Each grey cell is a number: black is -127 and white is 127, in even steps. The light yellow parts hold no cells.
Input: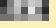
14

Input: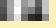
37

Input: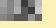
5

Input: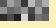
-25

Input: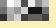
52

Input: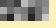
-17
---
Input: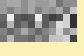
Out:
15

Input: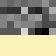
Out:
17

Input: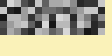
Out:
-75

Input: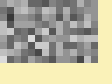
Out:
3

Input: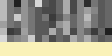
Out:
-38

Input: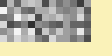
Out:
-67

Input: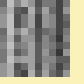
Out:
-58

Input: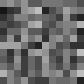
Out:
-23
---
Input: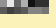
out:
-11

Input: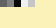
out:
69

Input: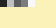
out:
120

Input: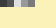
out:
-5

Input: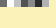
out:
49

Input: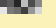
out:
86
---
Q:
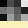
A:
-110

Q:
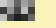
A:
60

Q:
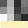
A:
120

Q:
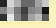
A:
-78

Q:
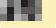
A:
-11

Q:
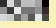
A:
88

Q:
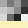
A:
87
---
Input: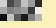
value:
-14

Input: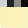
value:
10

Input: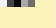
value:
-117

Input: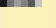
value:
30

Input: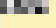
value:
-67

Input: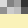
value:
31

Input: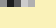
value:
-37

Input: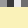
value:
106
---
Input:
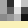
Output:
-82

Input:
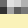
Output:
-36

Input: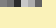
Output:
-29

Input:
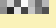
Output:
-59

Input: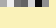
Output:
-28

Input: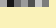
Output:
-47

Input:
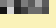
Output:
-92
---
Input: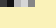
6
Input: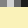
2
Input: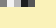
0
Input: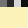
-13
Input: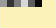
-34
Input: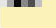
8
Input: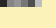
-8
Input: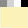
83
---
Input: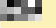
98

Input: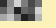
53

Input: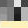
54

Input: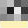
-5

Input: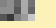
71

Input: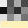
-12

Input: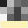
-14

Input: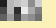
-14
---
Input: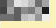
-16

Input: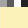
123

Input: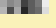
-7

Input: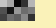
-78

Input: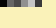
69

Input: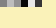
104

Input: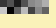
21

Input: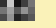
-64

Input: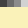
12
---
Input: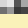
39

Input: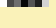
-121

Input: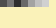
-23

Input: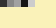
-107

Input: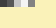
116

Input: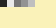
19

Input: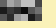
64

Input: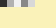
7

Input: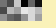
-123
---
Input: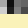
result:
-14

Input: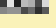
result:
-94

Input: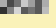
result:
-12

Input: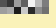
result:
29

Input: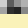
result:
19

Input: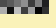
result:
-12

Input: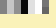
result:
16

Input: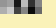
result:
-103
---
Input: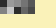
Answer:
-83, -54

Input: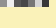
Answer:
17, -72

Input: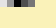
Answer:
100, -9

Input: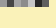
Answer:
26, -32

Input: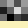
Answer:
-4, -84

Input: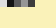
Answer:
95, -66

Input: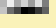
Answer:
54, -30

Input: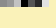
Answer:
11, 98

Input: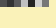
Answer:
-48, -8

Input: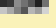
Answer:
-82, 82
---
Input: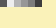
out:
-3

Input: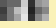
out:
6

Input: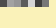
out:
-65

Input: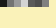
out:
-49

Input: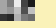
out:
-4

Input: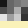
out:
74

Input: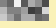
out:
-27

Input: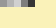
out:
-2
